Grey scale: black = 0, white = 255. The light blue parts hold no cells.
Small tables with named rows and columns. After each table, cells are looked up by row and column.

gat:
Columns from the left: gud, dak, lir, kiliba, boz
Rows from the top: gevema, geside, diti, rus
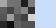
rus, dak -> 15
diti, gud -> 85
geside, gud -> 93
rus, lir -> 98
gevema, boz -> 124
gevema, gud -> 166
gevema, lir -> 113
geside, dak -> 69
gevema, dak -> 115
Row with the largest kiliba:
geside

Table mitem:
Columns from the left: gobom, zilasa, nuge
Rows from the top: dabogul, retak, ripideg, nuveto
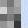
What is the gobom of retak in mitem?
210
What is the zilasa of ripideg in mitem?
123
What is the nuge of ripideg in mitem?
87
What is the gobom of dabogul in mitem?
153
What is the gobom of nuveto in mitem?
147
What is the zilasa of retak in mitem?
143
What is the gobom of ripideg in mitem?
103
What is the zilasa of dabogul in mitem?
119
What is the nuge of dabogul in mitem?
168
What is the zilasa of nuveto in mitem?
171
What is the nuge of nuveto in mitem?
54
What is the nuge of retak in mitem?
155

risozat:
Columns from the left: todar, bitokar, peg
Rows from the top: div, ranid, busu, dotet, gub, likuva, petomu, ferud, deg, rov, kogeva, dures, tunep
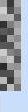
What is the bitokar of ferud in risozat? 131
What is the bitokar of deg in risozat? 197
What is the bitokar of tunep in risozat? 190
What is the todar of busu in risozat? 177
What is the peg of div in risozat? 167
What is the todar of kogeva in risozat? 79
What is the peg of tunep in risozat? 118
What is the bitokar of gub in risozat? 80
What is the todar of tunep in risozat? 73
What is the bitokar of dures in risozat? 58
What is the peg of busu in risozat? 94
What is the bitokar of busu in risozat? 181
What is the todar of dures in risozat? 186
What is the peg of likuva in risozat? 140
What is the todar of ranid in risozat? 206
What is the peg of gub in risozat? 174
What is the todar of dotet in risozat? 49
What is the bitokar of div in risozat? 58
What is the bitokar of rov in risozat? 152

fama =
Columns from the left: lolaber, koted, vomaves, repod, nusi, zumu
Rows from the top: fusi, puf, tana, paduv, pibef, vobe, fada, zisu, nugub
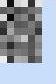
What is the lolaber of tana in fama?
215
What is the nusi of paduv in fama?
122
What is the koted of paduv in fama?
141
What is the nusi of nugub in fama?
75
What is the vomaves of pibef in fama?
110
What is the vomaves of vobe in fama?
155
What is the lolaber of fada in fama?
110
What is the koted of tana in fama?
9
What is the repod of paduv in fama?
93
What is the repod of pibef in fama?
111
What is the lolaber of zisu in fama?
138
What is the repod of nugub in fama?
167
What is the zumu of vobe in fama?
144
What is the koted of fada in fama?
44
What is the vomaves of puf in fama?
72
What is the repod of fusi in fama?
226
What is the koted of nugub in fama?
58
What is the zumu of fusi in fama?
229
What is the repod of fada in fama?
107

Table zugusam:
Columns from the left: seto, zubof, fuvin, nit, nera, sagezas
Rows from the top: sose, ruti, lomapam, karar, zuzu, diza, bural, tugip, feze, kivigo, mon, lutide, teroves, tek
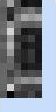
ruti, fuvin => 85
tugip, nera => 56
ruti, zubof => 47
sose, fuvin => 74
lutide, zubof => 94
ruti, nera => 121
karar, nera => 94
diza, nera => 65
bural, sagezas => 26
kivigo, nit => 22
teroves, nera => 62
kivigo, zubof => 101
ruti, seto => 91
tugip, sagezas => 21
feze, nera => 53
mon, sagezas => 72
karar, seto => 106
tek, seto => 86
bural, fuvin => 72
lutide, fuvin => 127

